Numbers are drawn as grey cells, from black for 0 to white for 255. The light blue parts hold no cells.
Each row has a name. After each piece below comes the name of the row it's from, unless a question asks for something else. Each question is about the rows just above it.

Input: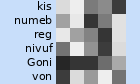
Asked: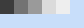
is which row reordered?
von
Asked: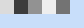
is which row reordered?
nivuf
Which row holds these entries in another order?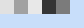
numeb
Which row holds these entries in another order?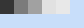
numeb
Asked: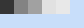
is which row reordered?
reg
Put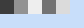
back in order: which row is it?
nivuf

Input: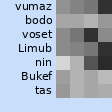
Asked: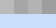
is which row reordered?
Bukef
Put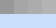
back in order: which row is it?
tas
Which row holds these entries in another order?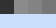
Limub

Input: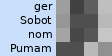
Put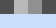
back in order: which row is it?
Pumam
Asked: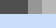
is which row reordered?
Sobot
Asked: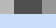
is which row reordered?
Sobot

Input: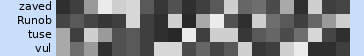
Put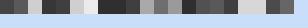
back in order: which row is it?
vul
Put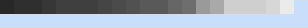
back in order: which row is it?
tuse
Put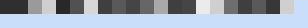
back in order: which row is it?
Runob
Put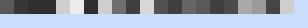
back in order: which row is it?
zaved
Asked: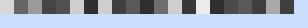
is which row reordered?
zaved
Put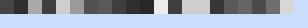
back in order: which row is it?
tuse
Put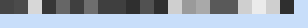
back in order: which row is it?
zaved

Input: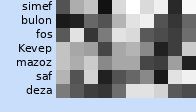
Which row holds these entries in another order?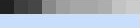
mazoz
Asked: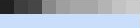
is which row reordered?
Kevep
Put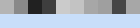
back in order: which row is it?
Kevep
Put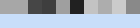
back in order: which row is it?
mazoz
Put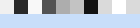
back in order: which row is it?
simef
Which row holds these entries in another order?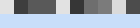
fos

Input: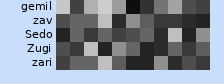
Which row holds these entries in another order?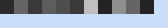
Zugi
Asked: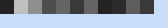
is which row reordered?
Zugi
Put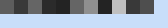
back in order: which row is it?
Zugi
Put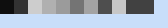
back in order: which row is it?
gemil
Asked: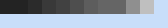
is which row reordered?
zari

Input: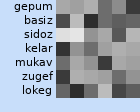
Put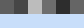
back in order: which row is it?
lokeg
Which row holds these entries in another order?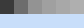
zugef
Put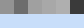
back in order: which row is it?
zugef
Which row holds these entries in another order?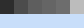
basiz
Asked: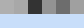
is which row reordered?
kelar
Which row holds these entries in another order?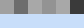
mukav

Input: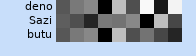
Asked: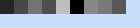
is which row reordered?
butu
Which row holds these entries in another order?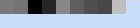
Sazi

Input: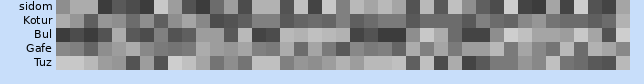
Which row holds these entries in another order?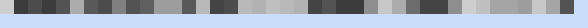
Bul
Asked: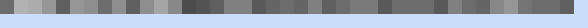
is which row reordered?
Kotur
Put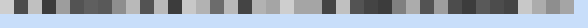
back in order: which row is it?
sidom

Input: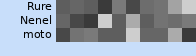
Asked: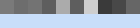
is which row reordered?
Nenel
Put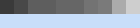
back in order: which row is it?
moto
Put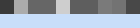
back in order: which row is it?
moto
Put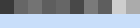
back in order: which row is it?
moto
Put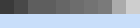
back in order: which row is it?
Nenel
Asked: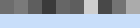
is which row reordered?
Nenel
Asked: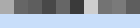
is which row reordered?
moto

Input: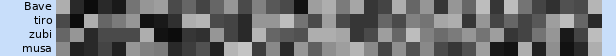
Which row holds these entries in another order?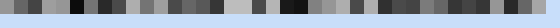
tiro
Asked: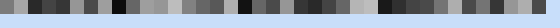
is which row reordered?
tiro
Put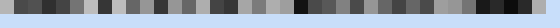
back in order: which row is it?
Bave

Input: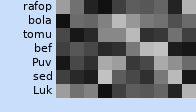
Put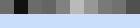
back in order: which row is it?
bola
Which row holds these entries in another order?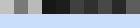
sed

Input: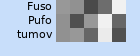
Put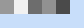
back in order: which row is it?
Fuso
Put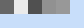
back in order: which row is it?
tumov
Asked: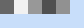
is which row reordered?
Pufo

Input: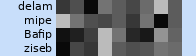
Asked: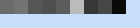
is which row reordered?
ziseb
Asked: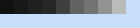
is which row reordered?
Bafip
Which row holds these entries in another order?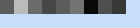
delam
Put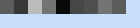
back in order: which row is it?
mipe

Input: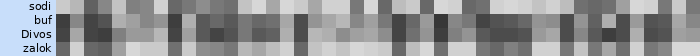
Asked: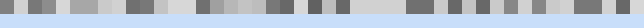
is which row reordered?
zalok
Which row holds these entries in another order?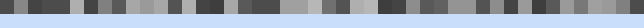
Divos
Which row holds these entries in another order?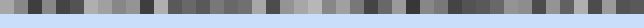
buf
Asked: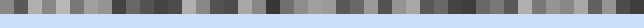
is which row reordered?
buf
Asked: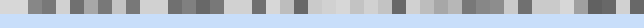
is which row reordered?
zalok

